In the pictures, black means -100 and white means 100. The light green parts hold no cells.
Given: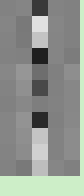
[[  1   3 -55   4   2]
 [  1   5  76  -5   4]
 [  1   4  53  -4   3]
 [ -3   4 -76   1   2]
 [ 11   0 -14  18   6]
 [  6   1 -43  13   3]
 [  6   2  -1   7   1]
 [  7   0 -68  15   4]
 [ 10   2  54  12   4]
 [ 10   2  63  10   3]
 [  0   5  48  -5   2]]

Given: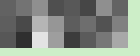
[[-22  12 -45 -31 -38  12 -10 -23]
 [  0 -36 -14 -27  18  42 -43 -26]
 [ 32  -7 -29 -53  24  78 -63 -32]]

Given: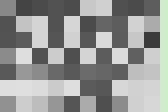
[[-27 -41 -37  63  57 -40 -36 -41 -47   7]
 [ 34  65 -27 -21 -41  68 -36  66  53 -36]
 [-54  56 -28  71 -32  64 -33  66 -28 -35]
 [ 62 -25  72 -28  66 -38  60 -36  74   9]
 [ 53  49 -26 -20 -16 -30 -18   9  19 -30]
 [ 66  64  69 -32 -29  74  59  72  75  74]
 [ 69  63  10 -38  34 -33  18  48  61  14]]

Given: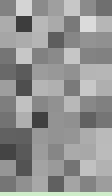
[[-13   9  56  25   9  66   2]
 [ 43  72  -5  33  44 -52  35]
 [ 13  15   5 -26  42  35  30]
 [  1   3  55   8   1  56  -8]
 [ 43  42  14  19  22 -29 -18]
 [ 37  57  -4  38  42 -39  24]
 [  0   7  44  14   6  51  -1]
 [ -8 -24  13  15 -50  37 -10]
 [ 46  35  17  15  19 -25 -24]
 [ 47  32  33   5  22 -30 -47]
 [ 40  51  -9  21  28 -35  18]
 [ 23   3  29 -25  32  13  -8]]

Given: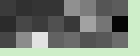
[[-28 -33  -2  13 -59 -59 -62 -54]
 [-96  -8  27 -56 -37 -53 -44 -66]
 [-15 -31 -36 -16 -23  77  10 -45]]

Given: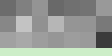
[[ 20 -10 -12 -18  16   0 -15]
 [ -5  16  17  43  14  53   6]
 [-54  21  23  18  23  32  26]]

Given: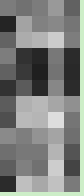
[[-24  20  -3 -11  -3]
 [ -8   7   1  28 -72]
 [ -2  60  41  35 -22]
 [-66  -6 -70 -61  -2]
 [-68 -10 -76 -55 -24]
 [-66   6 -69 -29 -61]
 [ 13  30  44  38 -28]
 [ -8  73  42  45 -38]
 [-13  29  15  -1   8]
 [-34  41  -6  -6 -13]
 [-47  61 -11   0 -26]
 [ -4  51  32  50 -66]]

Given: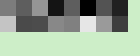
[[-74 -35 -99 -26 -84  17 -26  -3]
 [-51  21  80   0   7 -40 -42  54]]
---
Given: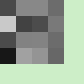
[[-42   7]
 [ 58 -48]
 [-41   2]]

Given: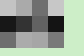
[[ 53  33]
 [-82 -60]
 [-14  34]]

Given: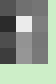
[[-34 -12]
 [-66  84]
 [-39  15]]

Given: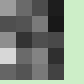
[[ 22 -17]
 [-38 -35]
 [ 11 -60]]

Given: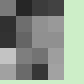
[[ -4 -70]
 [-62 -14]
 [-61 -21]]

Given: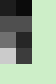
[[-77 -91]
 [-38 -38]
 [-12 -70]]

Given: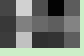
[[-45  64]
 [-56   0]
 [-53  51]]

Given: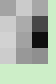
[[28 59]
 [60 34]
 [65 27]]

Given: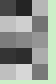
[[-46 -72]
 [ 51  62]
 [ -3   6]]
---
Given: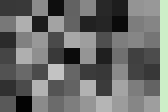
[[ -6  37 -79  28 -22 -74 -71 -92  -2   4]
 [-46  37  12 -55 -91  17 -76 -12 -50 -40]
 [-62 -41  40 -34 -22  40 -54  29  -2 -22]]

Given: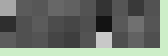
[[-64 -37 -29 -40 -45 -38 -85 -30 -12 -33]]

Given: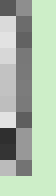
[[ 71 -15]
 [ 69  -6]
 [ 52  -3]
 [ 77 -26]
 [-59  19]]

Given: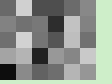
[[  2 -11  -6 -65  52   2]
 [ 29  41 -74  19   5  58]]

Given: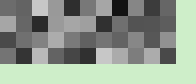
[[ 30 -20 -67  21  30  25 -62 -12 -35 -34 -27]
 [ -9 -59  45 -22 -45 -62  56  34  -2  35 -43]]

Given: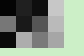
[[ -7 -81 -33  47]]

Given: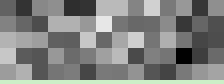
[[  2 -21 -39  38  38  19  81  -9 -19 -18  10 -57 -20 -38]
 [ 57 -29 -34  20 -16  -2  25  46 -42   0  -9 -99 -51 -17]]

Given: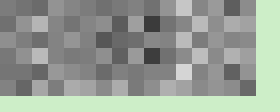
[[-12  15  42   4  -9   4  11 -28  25 -54 -10   5  46  11  35  27]
 [ -6  14  46   3  -4  -2  12 -25  21 -52 -11   9  48   8  39  25]
 [  2 -20  30  -2  34  28   8  35  -4  11  37  27   8  16  10 -18]]

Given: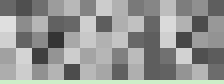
[[ 75  10  43 -24 -19  62 -27  37  51 -20  71  40 -40  19]
 [ 26  66 -50  16  61  29  43   0  47 -26 -11  65 -37 -28]]
